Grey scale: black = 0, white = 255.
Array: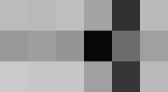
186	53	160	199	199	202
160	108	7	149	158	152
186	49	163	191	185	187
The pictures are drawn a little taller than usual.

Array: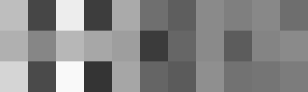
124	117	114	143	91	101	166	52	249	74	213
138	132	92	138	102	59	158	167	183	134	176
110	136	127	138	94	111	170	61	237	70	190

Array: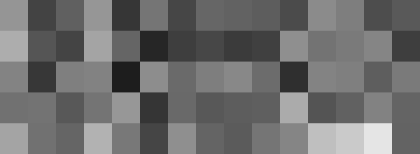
99	229	202	191	133	117	91	100	143	69	120	178	101	113	164
100	130	97	84	171	95	93	88	105	53	151	116	88	115	113
122	94	127	131	47	108	136	126	106	141	29	130	127	55	131
62	133	122	115	143	64	59	71	62	38	101	164	68	85	173
89	77	126	139	75	93	98	102	70	117	54	150	96	67	149

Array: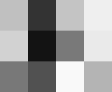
180	249	81	120
234	121	19	210
239	196	51	192

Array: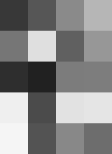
109	136	83	245
229	226	75	239
125	124	33	46
151	96	223	118
182	138	86	56

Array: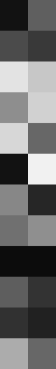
103	172
33	49
51	94
12	12
143	112
38	135
241	18
103	215
209	142
199	227
57	75
95	18
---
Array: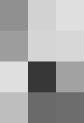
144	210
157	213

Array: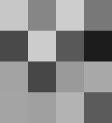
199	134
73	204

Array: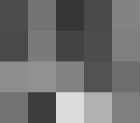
76	115
73	122

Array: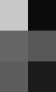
200	11
102	88

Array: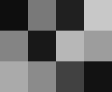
14	121
132	24

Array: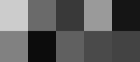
204	106
129	12
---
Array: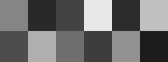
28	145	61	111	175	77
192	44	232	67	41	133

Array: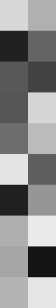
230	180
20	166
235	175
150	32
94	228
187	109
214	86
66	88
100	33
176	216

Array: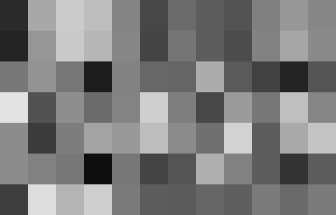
123	106	123	95	102	91	93	123	207	180	221	62
92	52	93	130	175	84	68	119	14	119	129	140
196	169	92	210	112	139	189	153	163	125	59	140
133	191	119	154	71	126	207	131	107	142	82	227
85	36	66	90	172	101	103	130	28	118	147	119
138	166	130	76	93	117	68	134	182	201	150	36
134	151	128	83	92	107	71	132	189	203	168	42

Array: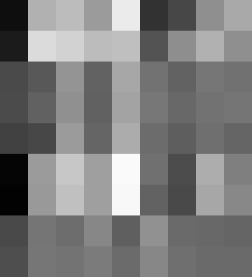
106	106	111	135	107	123	115	118	78
101	104	106	145	95	135	109	117	73
136	167	73	98	248	159	192	153	2
127	173	76	112	250	159	199	155	5
101	111	94	108	172	101	155	71	65
117	114	104	119	163	97	144	97	75
113	118	98	114	167	98	148	88	74
143	177	142	83	191	188	210	219	27
169	143	71	50	235	155	188	177	14

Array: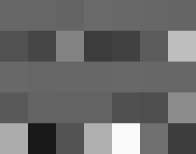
61	111	249	176	83	24	172
140	78	80	99	99	99	89
103	103	104	103	103	102	104
190	92	65	60	131	70	81
101	103	104	106	100	102	102

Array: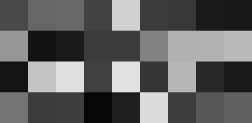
97	88	62	220	30	7	62	60	117
25	40	182	53	226	64	223	196	19
186	178	177	130	60	60	27	18	151
23	26	55	59	209	66	104	102	72

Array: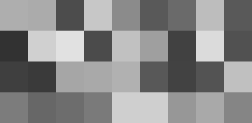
133	169	151	207	207	122	109	103	124
192	83	66	88	177	169	166	58	63
81	219	65	159	193	75	225	208	50
89	189	106	89	139	199	76	171	174

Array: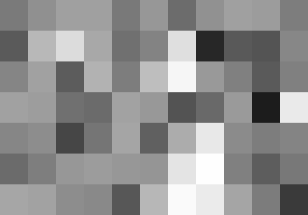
58	124	165	235	250	183	87	137	141	162	166
120	93	128	254	228	149	151	156	151	126	107
132	125	139	232	172	96	165	117	70	141	134
234	28	154	105	83	152	162	107	112	157	161
128	90	128	153	246	190	125	178	92	161	133
135	84	89	39	223	131	112	168	220	184	90
125	156	160	145	108	151	121	160	160	144	122
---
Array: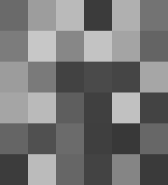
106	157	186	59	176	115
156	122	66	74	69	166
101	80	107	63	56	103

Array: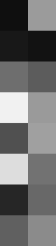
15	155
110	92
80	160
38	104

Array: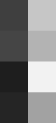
63	198
30	242

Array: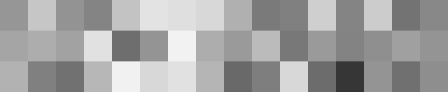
150	198	147	132	195	227	223	216	176	122	128	207	132	204	115	136
178	128	113	183	241	216	225	181	105	126	216	108	54	148	112	142

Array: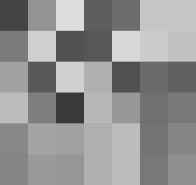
68	147	221	94	109	197	198
161	89	208	176	80	106	96
135	164	160	175	188	116	133

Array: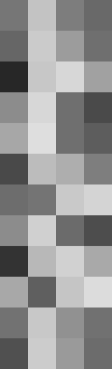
118	195	125	105
39	199	215	161
167	222	111	93
109	116	201	212
51	184	209	169
114	200	145	113
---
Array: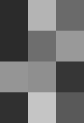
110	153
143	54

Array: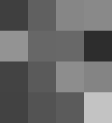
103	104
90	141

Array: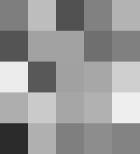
162	162
88	161

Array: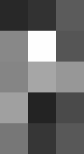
254	85
166	151

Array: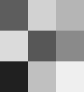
87	138
192	239

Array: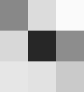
39	141
226	202

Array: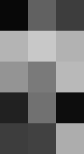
200	178
122	185

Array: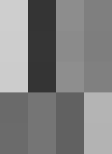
53	139
52	142

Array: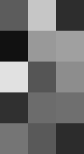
153	160
85	141
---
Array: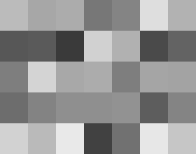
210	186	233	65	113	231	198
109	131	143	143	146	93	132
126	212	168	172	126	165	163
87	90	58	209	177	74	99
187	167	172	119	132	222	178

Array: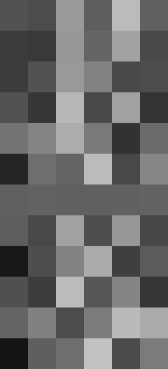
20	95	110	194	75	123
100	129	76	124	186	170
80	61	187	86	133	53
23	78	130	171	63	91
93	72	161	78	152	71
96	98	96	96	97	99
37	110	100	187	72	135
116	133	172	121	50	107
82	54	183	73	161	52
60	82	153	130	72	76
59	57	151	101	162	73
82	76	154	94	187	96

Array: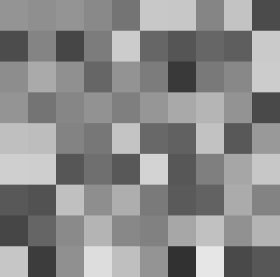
198	60	144	221	191	148	49	230	73	87
70	101	138	180	136	129	167	193	145	180
88	82	192	142	174	122	90	98	171	131
207	206	86	111	88	211	87	127	166	199
191	189	131	119	196	104	97	194	88	153
148	116	134	146	127	150	169	181	147	73
141	170	144	102	147	124	57	121	136	204
76	132	70	124	204	102	85	102	94	202
148	143	148	137	116	200	199	133	195	75

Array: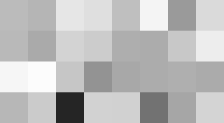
183	203	37	210	209	114	166	212
246	252	198	147	168	172	175	171
185	170	211	204	174	172	200	237
187	181	230	223	191	244	154	218

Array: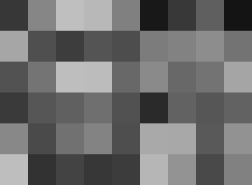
190	50	67	55	60	182	147	73	129
136	74	113	131	78	169	168	89	146
58	86	96	111	81	42	98	86	98
82	116	190	188	104	138	104	115	165
166	79	61	84	77	124	130	141	115
55	134	191	184	128	24	56	95	20

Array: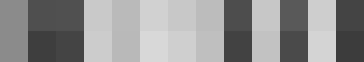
139	62	68	204	185	216	207	191	66	194	74	212	60
139	79	80	201	186	209	200	188	77	199	89	206	68

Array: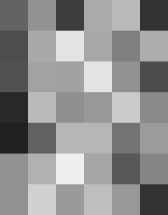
145	209	154	190	152	50
146	177	238	166	88	133
32	97	182	182	115	155
40	186	144	152	202	138
81	162	161	228	145	76
77	169	227	167	127	173
99	146	61	170	186	51

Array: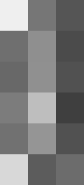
216	92	108
113	149	81
124	190	63
104	144	81
111	143	75
239	118	85

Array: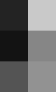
84	146
19	134
35	201
